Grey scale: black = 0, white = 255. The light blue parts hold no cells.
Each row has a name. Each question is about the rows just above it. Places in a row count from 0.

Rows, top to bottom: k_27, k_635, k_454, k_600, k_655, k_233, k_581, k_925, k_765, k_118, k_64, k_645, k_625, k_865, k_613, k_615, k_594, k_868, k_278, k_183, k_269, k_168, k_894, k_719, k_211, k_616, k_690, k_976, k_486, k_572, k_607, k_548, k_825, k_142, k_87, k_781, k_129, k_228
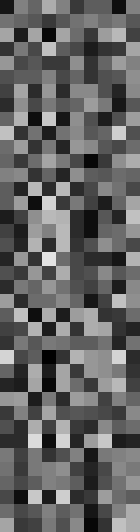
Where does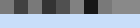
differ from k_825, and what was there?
8, [129]
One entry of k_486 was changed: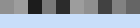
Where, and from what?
0, [151]
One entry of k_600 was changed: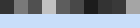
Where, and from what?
2, [72]
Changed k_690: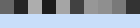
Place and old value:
5, [57]
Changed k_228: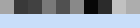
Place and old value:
7, [51]
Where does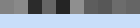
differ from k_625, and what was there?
2, [51]

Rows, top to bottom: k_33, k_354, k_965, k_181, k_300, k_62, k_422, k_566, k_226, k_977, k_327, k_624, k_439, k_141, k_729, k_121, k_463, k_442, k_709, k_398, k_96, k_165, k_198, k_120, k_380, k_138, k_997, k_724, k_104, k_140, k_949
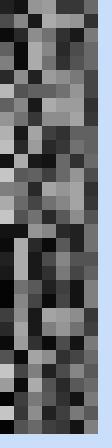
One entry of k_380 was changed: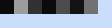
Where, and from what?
6, [121]
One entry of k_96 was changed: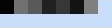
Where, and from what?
4, [63]
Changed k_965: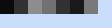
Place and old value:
1, [41]
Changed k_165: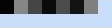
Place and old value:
4, [69]
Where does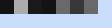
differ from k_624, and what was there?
5, [49]
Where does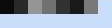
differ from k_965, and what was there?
2, [141]

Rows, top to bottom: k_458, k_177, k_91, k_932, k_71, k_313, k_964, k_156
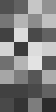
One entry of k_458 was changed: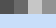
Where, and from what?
1, [98]
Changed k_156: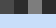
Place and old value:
1, [52]
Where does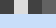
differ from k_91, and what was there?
2, [73]
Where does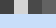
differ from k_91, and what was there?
1, [220]
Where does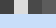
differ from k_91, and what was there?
3, [98]
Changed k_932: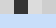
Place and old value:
1, [59]

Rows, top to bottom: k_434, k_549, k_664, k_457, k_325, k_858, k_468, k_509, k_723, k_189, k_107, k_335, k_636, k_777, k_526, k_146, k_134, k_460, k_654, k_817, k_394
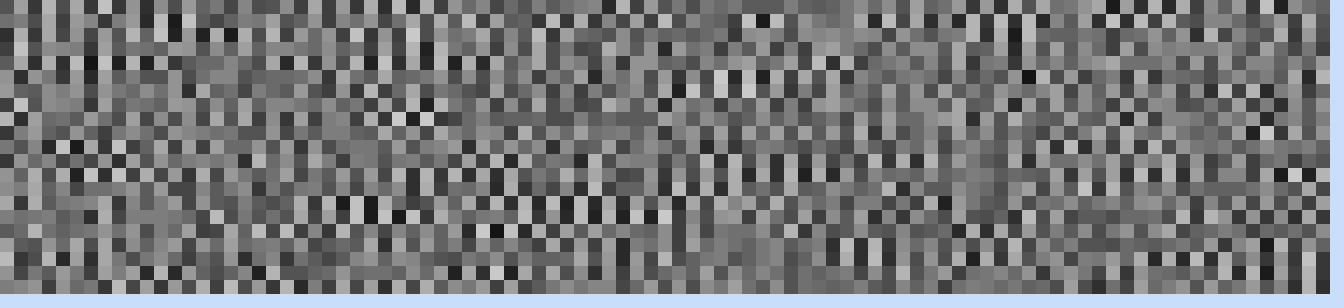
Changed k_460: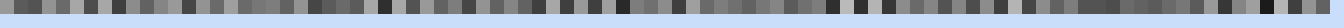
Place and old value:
0, [159]
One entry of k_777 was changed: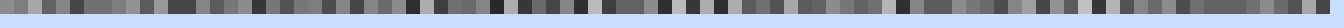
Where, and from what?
23, [83]
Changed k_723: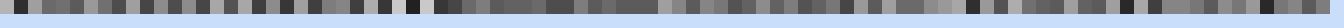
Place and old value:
50, [140]
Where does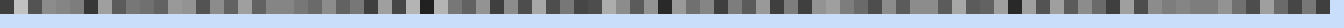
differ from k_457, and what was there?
50, [125]
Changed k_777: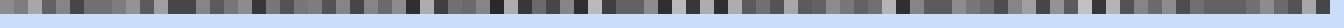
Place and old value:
11, [153]

